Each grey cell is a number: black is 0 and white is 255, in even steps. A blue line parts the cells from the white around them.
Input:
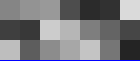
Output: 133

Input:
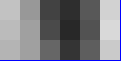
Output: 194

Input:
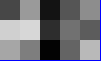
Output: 71

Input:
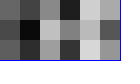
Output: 102

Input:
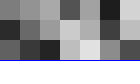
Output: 125

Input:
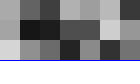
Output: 170

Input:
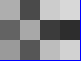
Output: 174
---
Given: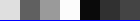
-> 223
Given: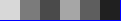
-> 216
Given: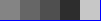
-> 132
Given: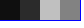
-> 15
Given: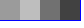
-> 155
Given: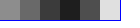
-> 141
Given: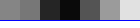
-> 133
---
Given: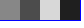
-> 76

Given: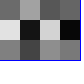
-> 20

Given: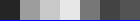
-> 67

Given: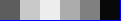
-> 93

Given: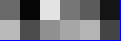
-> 20

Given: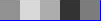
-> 124
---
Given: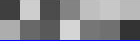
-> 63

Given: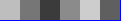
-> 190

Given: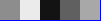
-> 141

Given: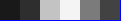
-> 25

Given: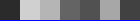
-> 43

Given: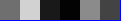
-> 111
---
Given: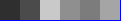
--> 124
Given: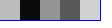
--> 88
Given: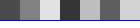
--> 94
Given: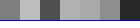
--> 142
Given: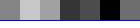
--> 2
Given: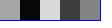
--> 61
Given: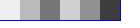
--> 145
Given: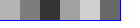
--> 208
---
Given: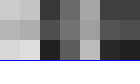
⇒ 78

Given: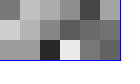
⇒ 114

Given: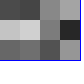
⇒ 39

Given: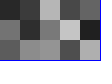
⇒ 32

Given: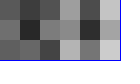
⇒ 164

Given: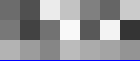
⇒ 52
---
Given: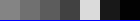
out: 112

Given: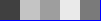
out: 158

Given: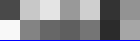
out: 207

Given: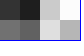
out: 203

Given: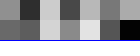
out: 204

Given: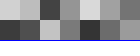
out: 195

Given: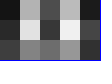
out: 187

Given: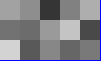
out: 174

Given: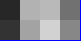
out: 178
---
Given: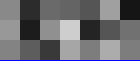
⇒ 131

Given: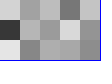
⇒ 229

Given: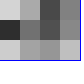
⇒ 205

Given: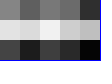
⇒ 68

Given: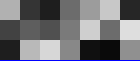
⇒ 30

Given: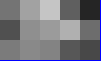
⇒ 123

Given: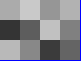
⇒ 185

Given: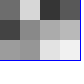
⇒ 156
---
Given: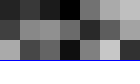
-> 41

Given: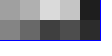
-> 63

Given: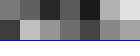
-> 68

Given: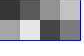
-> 231

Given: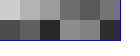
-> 142

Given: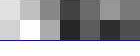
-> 92

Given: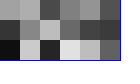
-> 105

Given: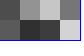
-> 48
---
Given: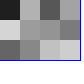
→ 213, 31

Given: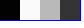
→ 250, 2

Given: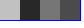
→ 193, 40

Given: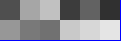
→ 229, 48

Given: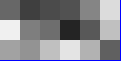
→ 240, 36

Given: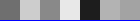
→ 232, 29

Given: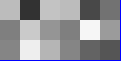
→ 246, 50
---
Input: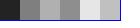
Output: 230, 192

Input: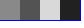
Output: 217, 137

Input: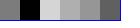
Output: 213, 175

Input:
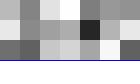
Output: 254, 247

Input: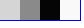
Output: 249, 213

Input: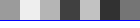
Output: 238, 194

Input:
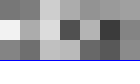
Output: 242, 220

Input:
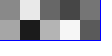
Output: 246, 233
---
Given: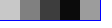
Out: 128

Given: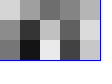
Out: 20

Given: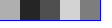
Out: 37

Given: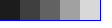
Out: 63

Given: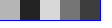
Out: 35

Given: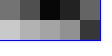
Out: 178

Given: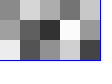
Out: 83
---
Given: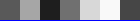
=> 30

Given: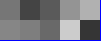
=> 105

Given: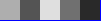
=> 223

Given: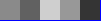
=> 207

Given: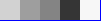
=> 132

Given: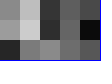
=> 138
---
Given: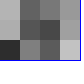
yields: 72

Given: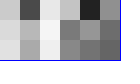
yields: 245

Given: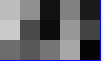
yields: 12

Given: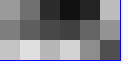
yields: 72

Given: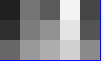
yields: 145

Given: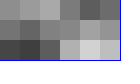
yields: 129

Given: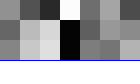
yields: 215

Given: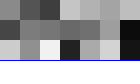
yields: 118

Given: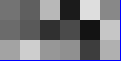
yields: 48
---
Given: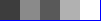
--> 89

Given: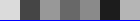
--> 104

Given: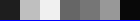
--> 102

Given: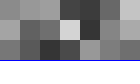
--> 212

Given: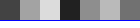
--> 33

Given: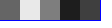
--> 126

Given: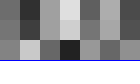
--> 207
